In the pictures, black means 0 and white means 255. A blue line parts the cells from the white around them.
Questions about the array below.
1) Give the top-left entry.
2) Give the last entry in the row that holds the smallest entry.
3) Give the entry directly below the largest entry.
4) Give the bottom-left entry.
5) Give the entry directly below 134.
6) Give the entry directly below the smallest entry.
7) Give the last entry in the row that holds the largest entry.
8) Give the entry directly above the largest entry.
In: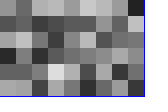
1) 148
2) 34
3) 169
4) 169
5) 112
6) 192
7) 112
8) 90

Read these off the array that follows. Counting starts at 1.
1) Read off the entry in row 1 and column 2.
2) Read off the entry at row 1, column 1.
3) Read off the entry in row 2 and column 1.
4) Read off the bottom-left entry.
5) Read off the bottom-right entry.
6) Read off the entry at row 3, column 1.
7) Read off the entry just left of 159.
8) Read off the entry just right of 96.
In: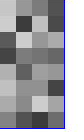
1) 151
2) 198
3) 205
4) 131
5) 109
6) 90
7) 96
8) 159

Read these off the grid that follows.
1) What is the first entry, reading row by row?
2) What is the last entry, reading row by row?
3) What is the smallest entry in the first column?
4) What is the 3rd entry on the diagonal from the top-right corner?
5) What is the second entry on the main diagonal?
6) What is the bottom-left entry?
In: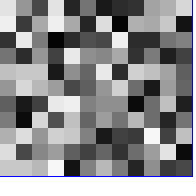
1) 227
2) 72
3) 50
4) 44
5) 58
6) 200

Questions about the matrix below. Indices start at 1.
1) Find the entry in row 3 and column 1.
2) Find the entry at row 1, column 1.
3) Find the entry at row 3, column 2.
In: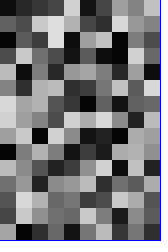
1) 5
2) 13
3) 91

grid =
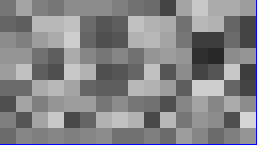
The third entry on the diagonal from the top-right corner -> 61
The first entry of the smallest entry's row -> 149
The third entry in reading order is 126
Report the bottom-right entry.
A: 149
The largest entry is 214
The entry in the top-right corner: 157
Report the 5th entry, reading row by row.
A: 141
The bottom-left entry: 107
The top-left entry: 119
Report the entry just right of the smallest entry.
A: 141
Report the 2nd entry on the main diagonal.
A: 93
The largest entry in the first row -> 199
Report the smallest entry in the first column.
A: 79
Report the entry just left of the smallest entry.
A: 47
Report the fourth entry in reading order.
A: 119
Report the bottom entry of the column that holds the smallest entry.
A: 107
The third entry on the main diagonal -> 157
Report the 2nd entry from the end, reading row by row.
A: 126
